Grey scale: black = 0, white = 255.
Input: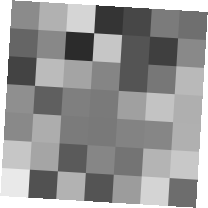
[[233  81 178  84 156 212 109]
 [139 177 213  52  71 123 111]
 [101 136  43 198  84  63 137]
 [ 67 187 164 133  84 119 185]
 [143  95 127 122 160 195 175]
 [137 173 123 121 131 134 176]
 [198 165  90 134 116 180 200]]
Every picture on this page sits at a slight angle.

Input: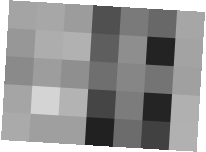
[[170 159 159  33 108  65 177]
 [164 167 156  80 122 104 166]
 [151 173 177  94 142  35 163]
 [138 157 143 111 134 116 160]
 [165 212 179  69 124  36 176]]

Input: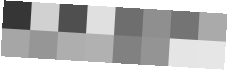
[[166 150 174 177 129 148 229 230]
 [ 54 209  79 224 110 143 116 170]]

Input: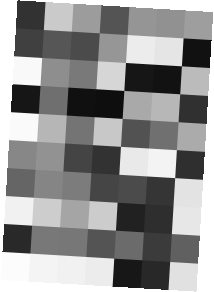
[[252 244 241 236  23  40 225]
 [ 50 202 156  84 149 145 158]
 [ 64  86  75 150 236 229  17]
 [249 142 121 214  22  18 187]
 [ 22 111  16  14 169 183  48]
 [250 182 116 200  82 112 171]
 [135 146  68  50 233 243  47]
 [101 133 124  69  75  53 227]
 [241 205 165 204  33  46 231]
 [ 41 120 119  84 107  59  96]]

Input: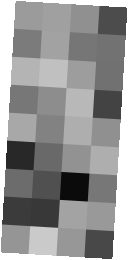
[[149 202 151  72]
 [155 160 144  76]
 [123 162 118 114]
 [180 192 157 113]
 [119 141 184  67]
 [168 130 174 144]
 [ 40 105 146 174]
 [108  80  11 119]
 [ 59  56 163 153]]

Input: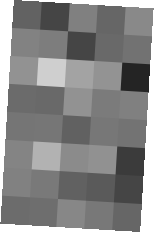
[[108 110 135 120 102]
 [ 98  69 128 102 137]
 [130 125  69 105 114]
 [146 207 163 147  36]
 [107 105 146 123 128]
 [117 118  97 119 115]
 [132 178 139 145  59]
 [129 121  97  90  69]]
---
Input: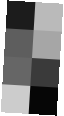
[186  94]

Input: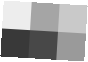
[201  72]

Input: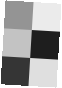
[235 195]

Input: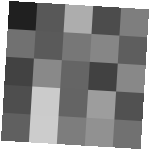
[126 134 101 203  96]

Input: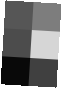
[125  76]

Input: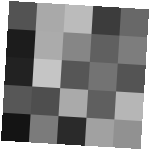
[104  96  86  78  20]

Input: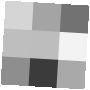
[114 189 142]

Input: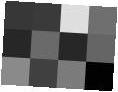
[111  39  64]

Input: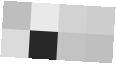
[205 195]
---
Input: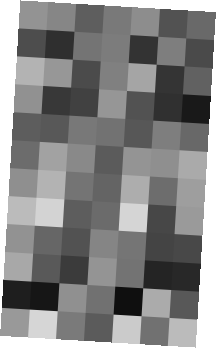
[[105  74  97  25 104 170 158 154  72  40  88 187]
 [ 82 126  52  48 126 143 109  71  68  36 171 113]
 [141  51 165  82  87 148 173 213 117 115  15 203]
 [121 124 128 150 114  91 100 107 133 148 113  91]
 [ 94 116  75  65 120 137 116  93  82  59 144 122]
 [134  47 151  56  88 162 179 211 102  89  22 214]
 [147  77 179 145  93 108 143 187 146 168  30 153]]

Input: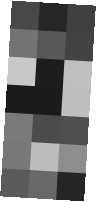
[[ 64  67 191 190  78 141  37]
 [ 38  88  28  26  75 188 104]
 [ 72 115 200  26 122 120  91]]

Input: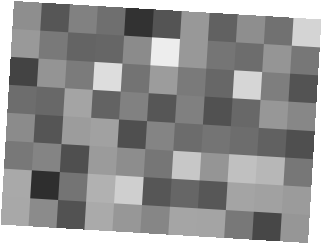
[[212 119  83 135  79 119 155 150]
 [113 149 126 151  97 183 161  71]
 [142 109 214 104 109 192 164 120]
 [ 97 117 103  81 116 149  87 164]
 [152 152 122 128 108 199 102 165]
 [ 84 237 156  86 132 118  86 134]
 [ 50 139 115 129  79 141 207 151]
 [111 102 221  99 161 155 177 170]
 [129 100 123 164 156  79 116  82]
 [ 86 121 148 104  85 132  46 139]
 [142 153  67 109 139 120 169 168]]

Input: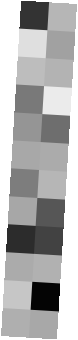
[[182 161 179 235 110 171 182  86  66 177   4 168]
 [ 51 223 189 121 149 168 125 167  44 171 198 175]]

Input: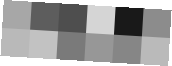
[[140 186]
 [ 25 134]
 [213 151]
 [ 78 122]
 [ 93 194]
 [167 185]]

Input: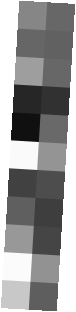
[[103  97 103  49 105 148  77  62  69 146  94]
 [134 102 158  38  16 250  65  95 152 251 200]]

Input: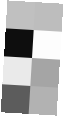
[[189 253 165 178]
 [192  14 234  92]]
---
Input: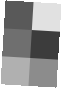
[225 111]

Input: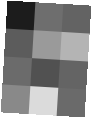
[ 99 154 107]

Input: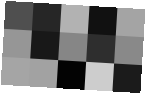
[164  46   3]

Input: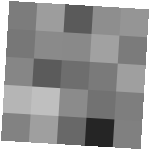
[149 161 110 191 130]

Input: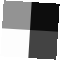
[ 13 253]

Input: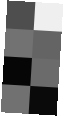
[239 114]

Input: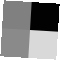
[  2 138]

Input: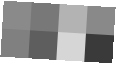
[137 214]
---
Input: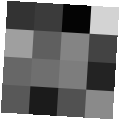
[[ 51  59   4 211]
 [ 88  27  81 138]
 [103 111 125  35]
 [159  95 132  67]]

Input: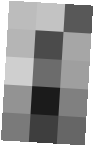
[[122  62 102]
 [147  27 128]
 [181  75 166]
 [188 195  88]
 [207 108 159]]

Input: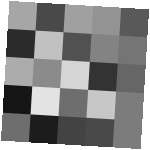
[[ 21 227 110 199 124]
 [ 43 193  81 131 117]
 [110  28  67  73 124]
 [166  73 160 147  89]
 [172 139 213  51 102]]

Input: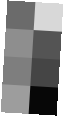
[[107 216]
 [126  69]
 [142  84]
 [157   7]]

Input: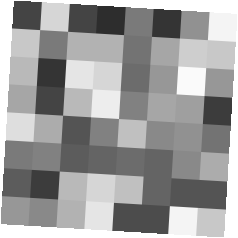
[[ 68 214  68  45 122  52 145 244]
 [ 92  60 185 214 192 100  84  84]
 [122 129  92 100 108 100 137 172]
 [151 137 178 229  76  76 244 200]
 [166  68 185 237 129 166 159  60]
 [185  52 229 214 108 151 250 151]
 [200 122 178 178 115 166 206 200]
 [222 172  84 129 192 137 145 115]]

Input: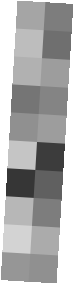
[[ 54  96]
 [117 132]
 [144 157]
 [150 144]
 [165 125]
 [177 157]
 [183 125]
 [189 111]
 [197  60]
 [211 171]]
